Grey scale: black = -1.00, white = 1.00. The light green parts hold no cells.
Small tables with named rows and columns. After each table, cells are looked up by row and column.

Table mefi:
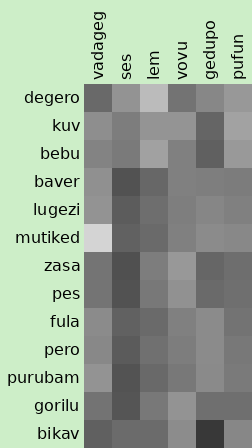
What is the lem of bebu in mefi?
0.26
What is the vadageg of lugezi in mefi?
0.15
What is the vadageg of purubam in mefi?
0.15
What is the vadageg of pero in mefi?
0.07
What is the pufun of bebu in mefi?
0.20
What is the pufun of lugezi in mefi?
0.00
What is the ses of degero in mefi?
0.15
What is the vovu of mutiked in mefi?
0.00
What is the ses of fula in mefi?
-0.24
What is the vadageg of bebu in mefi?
0.03
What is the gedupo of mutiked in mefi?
0.09
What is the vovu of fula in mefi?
0.00
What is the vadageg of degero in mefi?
-0.18
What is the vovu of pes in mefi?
0.14
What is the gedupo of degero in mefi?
0.06
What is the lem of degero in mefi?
0.47
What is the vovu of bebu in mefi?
0.00
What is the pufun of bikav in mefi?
0.06
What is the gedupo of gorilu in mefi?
-0.13
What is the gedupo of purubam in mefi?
0.08
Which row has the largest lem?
degero

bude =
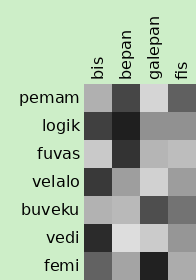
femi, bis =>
-0.23
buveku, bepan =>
0.45
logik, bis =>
-0.50
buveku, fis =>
-0.10
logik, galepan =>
0.14
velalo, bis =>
-0.55
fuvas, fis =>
0.48
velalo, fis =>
0.23
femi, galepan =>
-0.74
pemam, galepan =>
0.67
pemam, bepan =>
-0.45

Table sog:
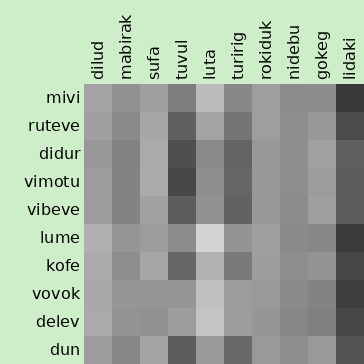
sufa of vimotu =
0.34
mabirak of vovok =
0.18
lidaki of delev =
-0.45
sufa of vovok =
0.17
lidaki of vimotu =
-0.27
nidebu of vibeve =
0.10
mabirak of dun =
0.05
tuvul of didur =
-0.38
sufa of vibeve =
0.26
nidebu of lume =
0.08
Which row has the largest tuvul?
delev

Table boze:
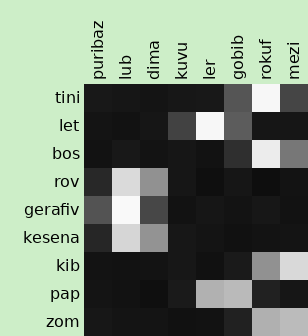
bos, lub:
-0.81
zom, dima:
-0.84
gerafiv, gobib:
-0.85
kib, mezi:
0.70
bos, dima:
-0.85
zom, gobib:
-0.74
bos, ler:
-0.86
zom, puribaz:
-0.82
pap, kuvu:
-0.80

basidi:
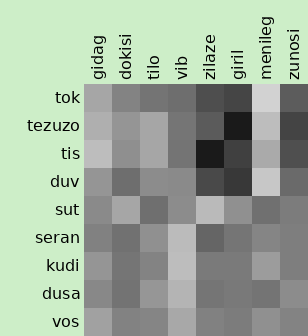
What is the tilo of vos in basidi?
0.04
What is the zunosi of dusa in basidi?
0.10
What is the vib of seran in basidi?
0.47
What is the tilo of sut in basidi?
-0.13
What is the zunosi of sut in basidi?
-0.03
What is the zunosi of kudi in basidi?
-0.01
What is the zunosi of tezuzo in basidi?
-0.47
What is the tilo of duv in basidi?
0.10
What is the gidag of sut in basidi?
0.08
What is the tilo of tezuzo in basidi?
0.30
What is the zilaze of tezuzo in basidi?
-0.29
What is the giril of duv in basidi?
-0.56
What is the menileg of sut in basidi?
-0.12
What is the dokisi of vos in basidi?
0.02
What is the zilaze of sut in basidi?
0.46
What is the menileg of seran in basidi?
0.04
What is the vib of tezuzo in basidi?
-0.08

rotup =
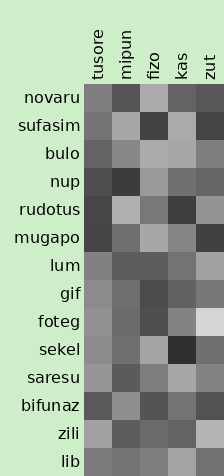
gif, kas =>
-0.23
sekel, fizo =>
0.28
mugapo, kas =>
0.04
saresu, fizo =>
-0.02
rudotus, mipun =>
0.38
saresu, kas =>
0.31
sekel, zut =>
-0.13
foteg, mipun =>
-0.17
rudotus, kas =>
-0.51
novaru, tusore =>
-0.01
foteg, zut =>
0.67

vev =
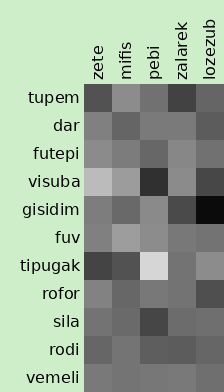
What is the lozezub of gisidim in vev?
-0.91
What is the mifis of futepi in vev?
-0.03
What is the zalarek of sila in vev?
-0.15
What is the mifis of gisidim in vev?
-0.18
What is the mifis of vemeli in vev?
-0.09
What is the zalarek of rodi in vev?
-0.28
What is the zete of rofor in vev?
0.02
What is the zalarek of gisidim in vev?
-0.42
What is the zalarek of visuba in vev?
0.09
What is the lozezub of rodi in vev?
-0.20
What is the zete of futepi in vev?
0.09
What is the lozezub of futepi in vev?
-0.11
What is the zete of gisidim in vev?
-0.02
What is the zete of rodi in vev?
-0.20
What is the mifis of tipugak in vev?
-0.36
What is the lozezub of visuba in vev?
-0.44

